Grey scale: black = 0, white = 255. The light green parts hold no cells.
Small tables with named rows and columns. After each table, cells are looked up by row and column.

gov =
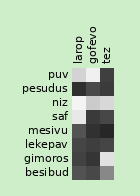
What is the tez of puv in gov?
63
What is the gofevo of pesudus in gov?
73
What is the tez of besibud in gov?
136
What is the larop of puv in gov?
211
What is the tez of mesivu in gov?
39
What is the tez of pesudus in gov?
59
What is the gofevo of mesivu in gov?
49
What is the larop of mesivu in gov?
83
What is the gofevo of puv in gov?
240
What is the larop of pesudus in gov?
47
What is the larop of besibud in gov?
82
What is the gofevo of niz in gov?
203
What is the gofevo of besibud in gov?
72
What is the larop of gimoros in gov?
66
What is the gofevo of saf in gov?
58
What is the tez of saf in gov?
71
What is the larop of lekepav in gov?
70
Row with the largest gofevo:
puv

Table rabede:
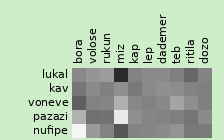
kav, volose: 139
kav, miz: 143
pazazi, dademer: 131
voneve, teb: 164
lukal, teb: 128
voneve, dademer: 136
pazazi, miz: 234
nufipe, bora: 245
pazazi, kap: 143
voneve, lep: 130
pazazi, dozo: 138

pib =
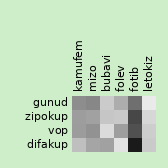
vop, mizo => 146
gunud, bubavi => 203
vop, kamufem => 156
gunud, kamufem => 141
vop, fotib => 80
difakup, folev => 226
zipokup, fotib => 71

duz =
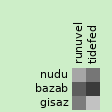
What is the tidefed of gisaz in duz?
194
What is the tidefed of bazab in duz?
59
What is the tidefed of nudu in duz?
118
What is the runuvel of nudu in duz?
166
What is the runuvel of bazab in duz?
93
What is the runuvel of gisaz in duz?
124

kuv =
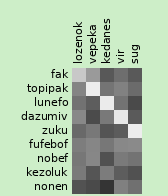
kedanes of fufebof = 119
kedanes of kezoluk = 124
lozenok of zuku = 105
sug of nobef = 115
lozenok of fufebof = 125
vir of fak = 110
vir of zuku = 92
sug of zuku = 237
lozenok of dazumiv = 136
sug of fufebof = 138
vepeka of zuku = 120
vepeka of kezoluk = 85
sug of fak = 89

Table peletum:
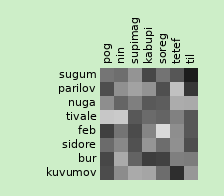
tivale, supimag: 88
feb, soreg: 218
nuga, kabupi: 89
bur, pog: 71
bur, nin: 170
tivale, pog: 199
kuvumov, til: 151
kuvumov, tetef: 46
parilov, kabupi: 147
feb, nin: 116
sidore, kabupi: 149
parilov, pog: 78
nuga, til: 170

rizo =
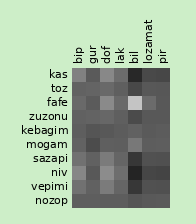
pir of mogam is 94
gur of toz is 100
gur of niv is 88
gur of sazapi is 97
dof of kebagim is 88
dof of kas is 136
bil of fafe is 196
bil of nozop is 85
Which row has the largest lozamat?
fafe

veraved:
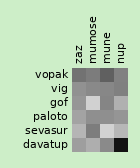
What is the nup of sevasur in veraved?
183
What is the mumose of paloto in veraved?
143
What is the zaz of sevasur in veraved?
181
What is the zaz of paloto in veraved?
163
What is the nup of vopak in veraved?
129
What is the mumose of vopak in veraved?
124
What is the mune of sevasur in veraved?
210
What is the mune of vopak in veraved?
96

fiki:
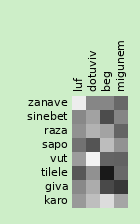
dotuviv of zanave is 134
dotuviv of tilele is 145
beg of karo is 220
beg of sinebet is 76
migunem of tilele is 104
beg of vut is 100
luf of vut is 156
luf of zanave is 237
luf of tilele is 87
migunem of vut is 98
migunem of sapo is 146
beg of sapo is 189
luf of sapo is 114
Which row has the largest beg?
karo

